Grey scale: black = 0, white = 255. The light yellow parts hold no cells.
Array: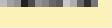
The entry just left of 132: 146
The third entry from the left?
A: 146
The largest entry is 201
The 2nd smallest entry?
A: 49

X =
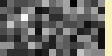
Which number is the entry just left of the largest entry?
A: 134
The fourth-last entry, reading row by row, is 195
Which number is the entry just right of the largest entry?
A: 118
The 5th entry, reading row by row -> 91
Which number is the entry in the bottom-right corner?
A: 134
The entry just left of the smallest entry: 163
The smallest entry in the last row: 17
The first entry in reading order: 32
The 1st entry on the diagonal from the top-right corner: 148
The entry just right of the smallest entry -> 148
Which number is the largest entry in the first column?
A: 148
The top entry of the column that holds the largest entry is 75
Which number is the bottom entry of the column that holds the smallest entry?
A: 32
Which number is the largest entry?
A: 248
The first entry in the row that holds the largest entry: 46
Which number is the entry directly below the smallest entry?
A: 134
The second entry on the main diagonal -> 91
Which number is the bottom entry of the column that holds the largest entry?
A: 46
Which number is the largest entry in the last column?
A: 163
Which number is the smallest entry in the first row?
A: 3
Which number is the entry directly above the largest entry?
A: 134
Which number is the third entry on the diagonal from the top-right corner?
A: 91

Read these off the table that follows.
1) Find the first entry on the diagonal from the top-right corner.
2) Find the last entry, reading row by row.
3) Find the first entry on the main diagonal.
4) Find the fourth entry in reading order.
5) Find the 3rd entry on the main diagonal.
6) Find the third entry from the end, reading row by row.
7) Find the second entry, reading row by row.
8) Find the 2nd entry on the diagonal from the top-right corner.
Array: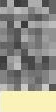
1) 101
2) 86
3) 86
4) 72
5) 130
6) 130
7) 173
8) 173

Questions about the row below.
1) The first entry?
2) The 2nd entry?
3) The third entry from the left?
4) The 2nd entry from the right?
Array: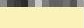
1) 140
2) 72
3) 59
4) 86

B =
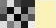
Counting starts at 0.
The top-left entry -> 124
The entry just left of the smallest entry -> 207
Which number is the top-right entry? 41
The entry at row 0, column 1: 221
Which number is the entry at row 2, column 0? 54
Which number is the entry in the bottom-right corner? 236

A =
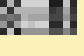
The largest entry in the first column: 179
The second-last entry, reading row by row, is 133
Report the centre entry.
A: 164
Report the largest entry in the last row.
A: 194
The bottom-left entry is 42
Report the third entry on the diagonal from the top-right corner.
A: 69
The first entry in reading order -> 42
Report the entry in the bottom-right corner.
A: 81
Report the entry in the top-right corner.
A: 42
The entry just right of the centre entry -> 164
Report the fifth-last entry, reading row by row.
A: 149
